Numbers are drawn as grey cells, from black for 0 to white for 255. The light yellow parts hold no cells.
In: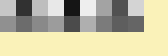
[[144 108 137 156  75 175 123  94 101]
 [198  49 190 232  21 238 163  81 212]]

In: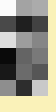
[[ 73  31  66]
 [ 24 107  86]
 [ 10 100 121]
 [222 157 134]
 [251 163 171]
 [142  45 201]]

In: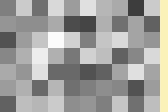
[[156 176 105 182 112 127 142 135  82 156]
 [127 203 112 217 156 224 182 170  61 203]
 [149 142 142 170  76  69 176 112 164  97]
 [ 97 190 182 203 142 149 127 197 112 190]
 [ 82 156 197 251 209 127 197 217 164 149]
 [170 149 224 105 105  82  97 164 224 164]
 [135 176 237 176 120 209 190  97 135 217]]

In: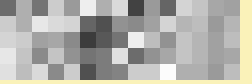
[[108 175 116 204 154 238 175 218  66 154 101 212 196 167 161]
 [231 196 138 196 146 116 124 224 108 146 167 196 181 161 167]
 [212 204 161 167 138  60  88 116 238 189 146 196 181 161 189]
 [224 189 218 138 204  80 124 131 204 204 252 175 175 154 189]
 [204 175 231 218 212 101  80 146 138 161 212 181 189 154 181]]

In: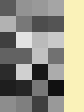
[[ 43 208  23 172]
 [141 127  63 153]
 [178 120  77  84]
 [ 30  37 120  17]
 [ 91 147 153 165]
 [ 63 227 186 201]
 [ 98  98 193 113]]

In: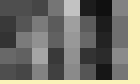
[[ 78  78  70 117 194  28  16 130]
 [ 57  85 123  91 159  91  28 111]
 [ 78  70 130  64 138  85  22 117]
 [ 51 123 145  97 152 104  35 111]
 [104  97 165  57 145  51  43 138]]

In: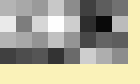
[[ 64  77  85  51 106 206 174 140]
 [180 168 148 193 148  71 100  93]
 [180 168 154 200 140  64  93 113]
 [234 125 214 254 206  45   9 187]]

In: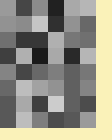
[[ 63 176  26 169  41 182]
 [112  55  55 176 119 112]
 [ 88 169  63 204  96  76]
 [132  70 104 126  96 119]
 [ 88 189 126  76  88 154]
 [154  70 139  33 169 182]
 [104 189 162 146  96 132]
 [146 139 197  48 146 104]]
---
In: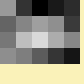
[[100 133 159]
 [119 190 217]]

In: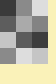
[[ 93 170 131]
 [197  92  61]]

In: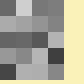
[[171 162 148]
 [101 104  88]]

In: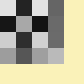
[[ 22 168  19]
 [206  46 209]]

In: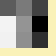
[[243 148   1]
 [241 143  47]]

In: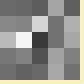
[[136 132 212]
 [186 245  57]]

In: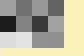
[[ 28 131  57]
 [220 227 145]]

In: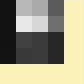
[[ 18 232 215]
 [ 18  65  59]]

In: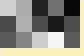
[[ 74 176  77]
 [ 90 133 205]]
